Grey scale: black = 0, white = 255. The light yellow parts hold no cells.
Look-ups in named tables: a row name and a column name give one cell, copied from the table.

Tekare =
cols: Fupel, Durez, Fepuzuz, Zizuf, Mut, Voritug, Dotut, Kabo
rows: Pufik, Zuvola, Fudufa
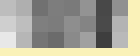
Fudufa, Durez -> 182
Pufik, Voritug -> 147
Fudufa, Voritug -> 160
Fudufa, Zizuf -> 107
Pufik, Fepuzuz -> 113
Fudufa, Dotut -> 62
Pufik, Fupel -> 189
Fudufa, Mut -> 138
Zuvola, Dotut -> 74
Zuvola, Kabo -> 179
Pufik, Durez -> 175
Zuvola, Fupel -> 207
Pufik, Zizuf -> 125
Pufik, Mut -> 122
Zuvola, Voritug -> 132
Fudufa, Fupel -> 232

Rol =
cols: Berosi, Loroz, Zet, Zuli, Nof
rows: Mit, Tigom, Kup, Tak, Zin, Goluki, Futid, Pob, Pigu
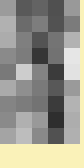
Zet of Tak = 54
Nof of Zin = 226
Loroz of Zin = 205
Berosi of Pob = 138
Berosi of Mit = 155
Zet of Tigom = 125
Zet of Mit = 99
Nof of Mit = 153
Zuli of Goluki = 88
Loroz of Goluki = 143
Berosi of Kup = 172
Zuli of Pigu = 81
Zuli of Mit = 80
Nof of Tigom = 123
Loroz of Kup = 127
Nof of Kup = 178
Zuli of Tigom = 82
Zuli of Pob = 46
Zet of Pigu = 137
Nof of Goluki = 154

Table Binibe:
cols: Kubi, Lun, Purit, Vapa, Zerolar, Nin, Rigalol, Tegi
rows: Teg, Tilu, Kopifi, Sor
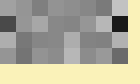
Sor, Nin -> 140
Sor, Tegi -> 106
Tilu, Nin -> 150
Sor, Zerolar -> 183
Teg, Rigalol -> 122
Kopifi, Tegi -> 177
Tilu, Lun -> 150
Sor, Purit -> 147
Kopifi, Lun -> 120
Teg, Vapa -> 147
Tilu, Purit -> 167
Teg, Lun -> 149
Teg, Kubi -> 161
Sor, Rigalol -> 153
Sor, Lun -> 116
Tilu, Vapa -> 136
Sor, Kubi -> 149

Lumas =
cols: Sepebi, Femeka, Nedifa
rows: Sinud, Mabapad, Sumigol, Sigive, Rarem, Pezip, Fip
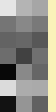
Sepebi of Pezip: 219
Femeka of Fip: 149
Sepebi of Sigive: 109
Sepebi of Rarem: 8
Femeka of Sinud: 180
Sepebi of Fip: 18
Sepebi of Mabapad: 117
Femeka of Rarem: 137
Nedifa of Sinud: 166
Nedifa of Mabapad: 121
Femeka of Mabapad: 136
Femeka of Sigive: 65
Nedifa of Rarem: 102
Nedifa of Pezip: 170

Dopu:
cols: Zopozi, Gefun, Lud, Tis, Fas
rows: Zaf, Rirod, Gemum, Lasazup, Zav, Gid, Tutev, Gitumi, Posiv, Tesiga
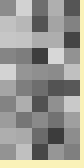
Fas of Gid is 88
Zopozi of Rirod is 193
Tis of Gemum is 174
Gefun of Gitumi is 118
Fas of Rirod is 130
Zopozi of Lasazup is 133
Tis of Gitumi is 114
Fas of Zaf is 85
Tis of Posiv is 60
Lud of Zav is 143
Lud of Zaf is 110
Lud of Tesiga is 71
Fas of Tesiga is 127
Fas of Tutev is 201
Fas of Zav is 192
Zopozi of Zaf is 139
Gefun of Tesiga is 192
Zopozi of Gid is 165
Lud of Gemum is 173
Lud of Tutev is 81

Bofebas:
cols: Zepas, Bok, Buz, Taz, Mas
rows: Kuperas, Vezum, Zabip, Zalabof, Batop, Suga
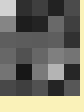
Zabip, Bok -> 92
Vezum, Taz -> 105
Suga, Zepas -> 72
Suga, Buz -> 81
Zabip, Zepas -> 94
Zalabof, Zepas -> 103
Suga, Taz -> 36
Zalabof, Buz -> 103
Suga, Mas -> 87
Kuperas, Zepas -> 210
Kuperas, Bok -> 47
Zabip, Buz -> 91
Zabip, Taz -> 94
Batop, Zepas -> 116
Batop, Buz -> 122
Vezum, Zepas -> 133
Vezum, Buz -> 35

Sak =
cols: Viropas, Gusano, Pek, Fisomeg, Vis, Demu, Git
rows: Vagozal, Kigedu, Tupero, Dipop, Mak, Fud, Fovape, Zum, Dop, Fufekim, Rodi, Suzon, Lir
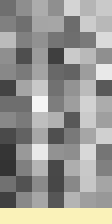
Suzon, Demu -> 198
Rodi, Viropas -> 51
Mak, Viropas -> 136
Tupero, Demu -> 122
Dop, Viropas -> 74
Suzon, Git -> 165

